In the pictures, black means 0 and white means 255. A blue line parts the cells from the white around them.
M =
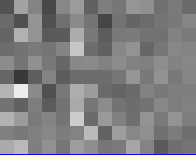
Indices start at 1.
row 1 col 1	83
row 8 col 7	118
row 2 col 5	112
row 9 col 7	107
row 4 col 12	119
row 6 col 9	118
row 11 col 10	166
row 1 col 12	113
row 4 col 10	147
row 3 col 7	121
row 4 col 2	115
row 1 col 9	119
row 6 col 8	109
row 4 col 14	132
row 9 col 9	128
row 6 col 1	102
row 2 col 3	148
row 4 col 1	109
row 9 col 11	147
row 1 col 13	122
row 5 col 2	117
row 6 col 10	149
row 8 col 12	136
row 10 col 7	186
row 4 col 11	103
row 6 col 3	94
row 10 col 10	135
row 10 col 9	157
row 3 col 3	147
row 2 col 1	107
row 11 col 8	118
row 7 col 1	179
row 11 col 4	145
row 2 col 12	117
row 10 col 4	135
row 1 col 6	155
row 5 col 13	130

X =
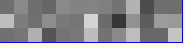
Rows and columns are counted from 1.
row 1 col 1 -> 111
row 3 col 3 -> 175
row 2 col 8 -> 107
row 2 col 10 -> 145
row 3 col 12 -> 104
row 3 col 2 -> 118
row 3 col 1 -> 113
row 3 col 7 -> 188
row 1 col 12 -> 111
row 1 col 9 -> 115
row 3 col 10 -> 189
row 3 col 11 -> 104

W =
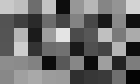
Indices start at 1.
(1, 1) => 201
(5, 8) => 159
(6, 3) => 169
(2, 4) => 108
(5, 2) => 139
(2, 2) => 63
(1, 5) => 13
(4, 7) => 80
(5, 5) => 88
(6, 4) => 156
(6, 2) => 160
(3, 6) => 75
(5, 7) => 11
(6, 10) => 4
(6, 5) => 154
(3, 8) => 192
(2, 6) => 131
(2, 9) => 137

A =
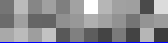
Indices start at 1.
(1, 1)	117
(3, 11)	182
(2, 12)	156
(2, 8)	162
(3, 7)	93
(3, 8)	68
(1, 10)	159
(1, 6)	162
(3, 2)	187
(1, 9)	161

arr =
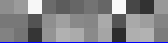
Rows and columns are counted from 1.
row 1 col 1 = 142
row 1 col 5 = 92
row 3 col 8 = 165
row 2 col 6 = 137
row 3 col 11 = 178
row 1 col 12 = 153
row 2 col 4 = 143
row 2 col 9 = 84
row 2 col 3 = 83
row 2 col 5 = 160
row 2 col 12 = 131
